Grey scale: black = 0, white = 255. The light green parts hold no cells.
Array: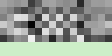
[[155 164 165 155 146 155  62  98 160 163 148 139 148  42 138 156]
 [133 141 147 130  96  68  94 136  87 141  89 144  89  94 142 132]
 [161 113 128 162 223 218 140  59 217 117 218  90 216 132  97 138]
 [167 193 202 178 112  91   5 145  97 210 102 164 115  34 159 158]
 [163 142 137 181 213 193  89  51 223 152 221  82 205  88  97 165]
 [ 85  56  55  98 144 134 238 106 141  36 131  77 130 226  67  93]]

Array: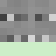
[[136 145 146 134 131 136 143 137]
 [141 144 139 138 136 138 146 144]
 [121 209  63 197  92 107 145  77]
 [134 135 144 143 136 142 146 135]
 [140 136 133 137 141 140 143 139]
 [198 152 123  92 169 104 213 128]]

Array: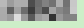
[[114 200 185 156 173 172  77 108 129 114 175]
 [122 202 171  96 161 109  60 113  76 164 135]
 [131 131 170 156 221 154  90 156 167  51 152]]

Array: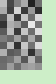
[[ 33 111 191  72 130 170]
 [152  45 170  64 213  58]
 [109 218  81 190  57 197]
 [232 117  51 174 157  91]
 [110 223  90 188  56 198]
 [170  94 124 105 159  97]
 [115 221  95 189  50 200]
 [ 50 142 176  90 100 174]
 [181 100 105 116 159  87]
 [162 145 110 156 110 153]]

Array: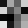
[[ 96 206  20 167]
 [132  10 212  74]
 [ 91 155   7   1]
 [106 174 230  23]]

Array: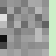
[[166 144 133 151 146 125 168]
 [183 156  96 166 115 153 132]
 [109 154 225 110 156 141 155]
 [138  97 186 123 175 109 159]
 [186 144 150 149 118 141 139]
 [187 168  15 160 136 158 160]
 [145 146  67 146 134 149 139]
 [159 174 167 156 166 146 157]]

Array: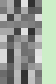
[[ 49 128 144 175  63 226]
 [ 90  96 120 168  87 170]
 [119 222 208  70 168 112]
 [127 116 128 134 126 135]
 [ 49 150 169 168  66 225]
 [ 89 207 204  82 138 156]
 [143 166 159 106 162 113]
 [117 224 217  65 184 112]
 [105 230 218  67 173 139]
 [148 163 152  98 170 105]
 [197 115 107  86 185  50]
 [191 131 118  78 180  53]]

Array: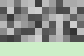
[[170 178 167 178 118 181 189  62 188 157  87 172]
 [184  77  80 199  77 120 201 206 102 130  73  75]
 [ 98 141 125  58 134 146  79  82 132 181 200 164]
 [206 103 184  99 183 154 132  60 177  88 196  73]
 [ 51 190 139 194  96  74  76 185  87  98 189  77]
 [ 77  77  75  62  77 163 184 209  80 167 182 133]]

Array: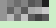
[[102  32 148 130 109 130  87]
 [178 201 148 100 145  91 169]
 [ 65  88 148 184 116 193  92]]
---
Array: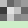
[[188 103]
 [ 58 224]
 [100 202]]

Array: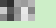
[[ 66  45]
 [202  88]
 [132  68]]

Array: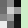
[[105 139]
 [109 207]
 [134 157]]

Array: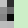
[[194  45]
 [142 104]
 [131  10]]

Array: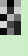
[[163   3]
 [207  49]
 [  7 178]]

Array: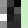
[[147  55]
 [139  21]
 [249  28]]

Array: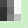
[[ 70 128]
 [ 50 116]
 [ 48 129]]

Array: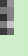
[[ 62 148]
 [122 131]
 [ 49 130]]

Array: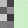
[[188  69]
 [ 96 144]
 [205  57]]
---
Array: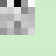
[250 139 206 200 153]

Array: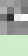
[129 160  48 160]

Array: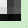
[82 71 17]

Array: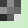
[ 78 116  42]

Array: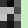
[ 99 183 195]

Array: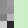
[156 145]

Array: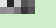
[104  56]

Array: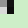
[ 18 217]

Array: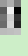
[121 239 115]
